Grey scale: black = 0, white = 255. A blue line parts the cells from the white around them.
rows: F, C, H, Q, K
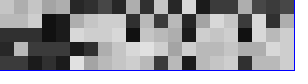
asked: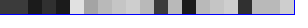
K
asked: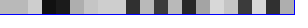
C
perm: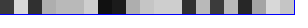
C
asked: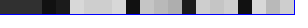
H
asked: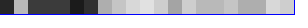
Q

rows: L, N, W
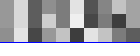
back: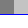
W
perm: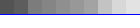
L
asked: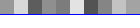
L
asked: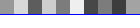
N
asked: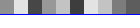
W

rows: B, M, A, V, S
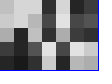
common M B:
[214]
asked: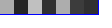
A

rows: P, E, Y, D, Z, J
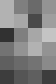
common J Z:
[95]
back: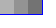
D
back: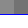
Z

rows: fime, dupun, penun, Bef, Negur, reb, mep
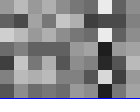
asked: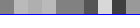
reb
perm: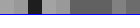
Bef
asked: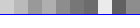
penun

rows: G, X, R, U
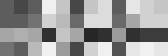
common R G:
[197]
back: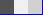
U
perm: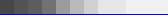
U
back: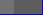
X
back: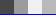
U
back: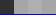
R
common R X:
[166]

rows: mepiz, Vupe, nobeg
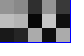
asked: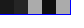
nobeg
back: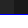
nobeg

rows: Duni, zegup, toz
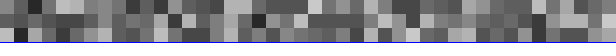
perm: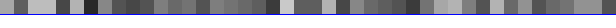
zegup
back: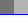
zegup
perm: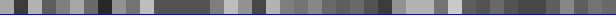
zegup
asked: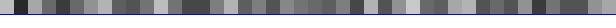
toz
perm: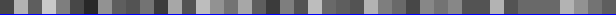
zegup
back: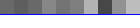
zegup

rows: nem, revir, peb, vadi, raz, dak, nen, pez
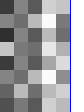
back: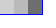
nen
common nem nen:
[208]
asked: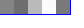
revir
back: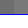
vadi
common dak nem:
[132]
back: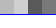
pez

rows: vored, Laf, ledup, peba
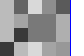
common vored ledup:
[187]
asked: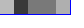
ledup
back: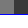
ledup

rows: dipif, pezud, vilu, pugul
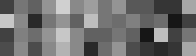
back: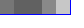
vilu
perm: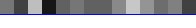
vilu
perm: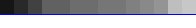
pezud
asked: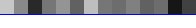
pezud

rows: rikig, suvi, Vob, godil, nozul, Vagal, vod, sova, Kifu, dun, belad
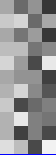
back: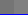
Kifu
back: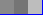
godil

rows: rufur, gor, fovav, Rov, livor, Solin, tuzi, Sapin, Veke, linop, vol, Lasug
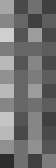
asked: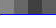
gor
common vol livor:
[84]

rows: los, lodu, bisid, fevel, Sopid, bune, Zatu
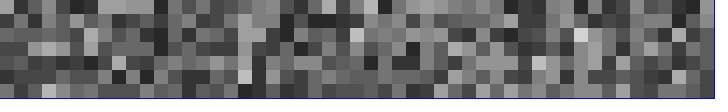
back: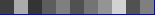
bisid
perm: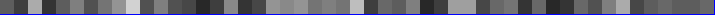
bisid
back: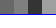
Sopid

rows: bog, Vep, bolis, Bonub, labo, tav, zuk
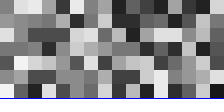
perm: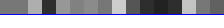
Bonub
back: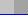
labo
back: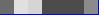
bolis
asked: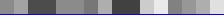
tav

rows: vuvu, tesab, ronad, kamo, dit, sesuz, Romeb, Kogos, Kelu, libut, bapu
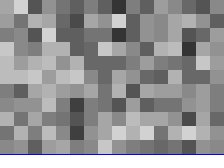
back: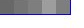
dit
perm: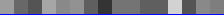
ronad

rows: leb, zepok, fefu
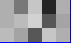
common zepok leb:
[175]
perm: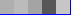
fefu
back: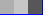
fefu
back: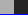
leb
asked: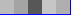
fefu
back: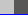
fefu

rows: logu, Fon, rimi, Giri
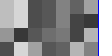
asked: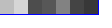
Fon
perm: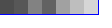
logu

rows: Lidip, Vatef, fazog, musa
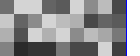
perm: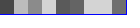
Lidip
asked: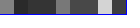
musa
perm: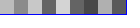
Vatef
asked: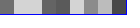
Lidip
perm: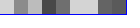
Lidip
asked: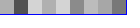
fazog

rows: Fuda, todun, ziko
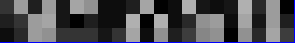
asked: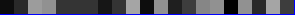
ziko
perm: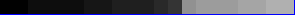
todun
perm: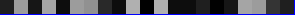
todun

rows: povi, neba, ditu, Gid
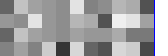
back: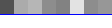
povi
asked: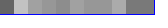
ditu

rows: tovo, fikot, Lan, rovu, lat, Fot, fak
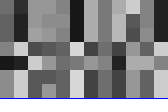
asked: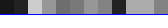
lat
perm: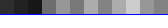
tovo

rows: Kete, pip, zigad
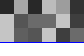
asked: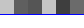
zigad
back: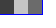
pip
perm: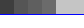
zigad
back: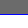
pip

